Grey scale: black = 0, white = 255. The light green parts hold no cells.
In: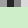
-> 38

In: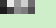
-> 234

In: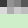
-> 146

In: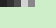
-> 51

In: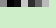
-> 3

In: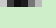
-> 61
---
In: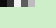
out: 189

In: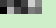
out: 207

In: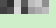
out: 188

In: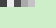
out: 196

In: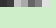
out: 102

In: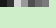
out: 80

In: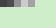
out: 162

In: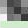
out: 185

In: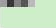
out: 186
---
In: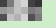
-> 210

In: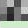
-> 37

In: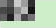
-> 172

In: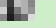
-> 83

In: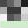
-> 84

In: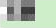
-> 165

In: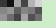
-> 164

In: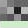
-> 88

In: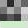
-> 87

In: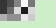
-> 144
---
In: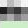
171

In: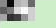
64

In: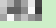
191

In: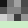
176

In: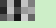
21

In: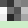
40

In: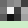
18

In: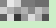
219

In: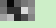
36

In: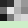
122
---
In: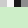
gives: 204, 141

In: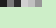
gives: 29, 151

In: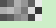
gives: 82, 234

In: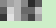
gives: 135, 164

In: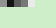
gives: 146, 235

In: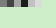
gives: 124, 219

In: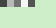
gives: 68, 84

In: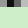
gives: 152, 188
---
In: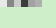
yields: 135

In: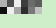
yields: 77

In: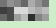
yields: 145

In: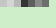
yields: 213

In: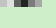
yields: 223

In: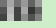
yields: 167

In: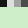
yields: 222

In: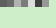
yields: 107

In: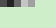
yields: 35
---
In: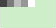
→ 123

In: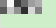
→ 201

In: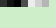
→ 18

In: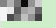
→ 77

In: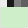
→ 25

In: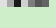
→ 167
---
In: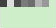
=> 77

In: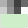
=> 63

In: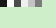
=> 77

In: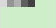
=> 177

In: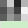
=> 37

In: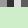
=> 221

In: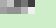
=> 90

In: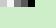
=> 130

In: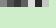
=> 56

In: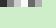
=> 205
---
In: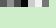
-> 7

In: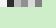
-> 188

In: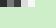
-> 121

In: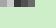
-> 203

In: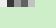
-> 55

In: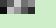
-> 192

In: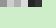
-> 176

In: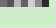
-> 99

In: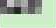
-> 40

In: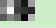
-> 131
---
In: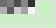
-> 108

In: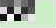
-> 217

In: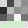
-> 44

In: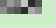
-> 113

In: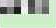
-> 207

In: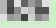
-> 179

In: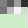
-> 128

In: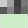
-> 203
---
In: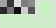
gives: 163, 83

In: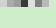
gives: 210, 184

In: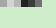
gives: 167, 113

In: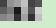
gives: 67, 192

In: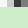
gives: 247, 125

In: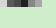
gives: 214, 167
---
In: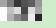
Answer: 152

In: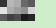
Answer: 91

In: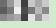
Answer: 200

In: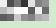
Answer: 146

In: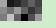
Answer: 66

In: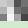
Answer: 112
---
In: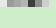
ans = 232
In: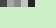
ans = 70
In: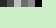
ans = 42
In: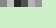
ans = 135
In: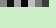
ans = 136
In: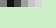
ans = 130
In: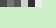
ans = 75
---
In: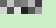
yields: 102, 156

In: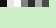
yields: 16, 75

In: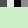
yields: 80, 139

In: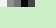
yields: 242, 70

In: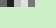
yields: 107, 120

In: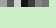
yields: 163, 116
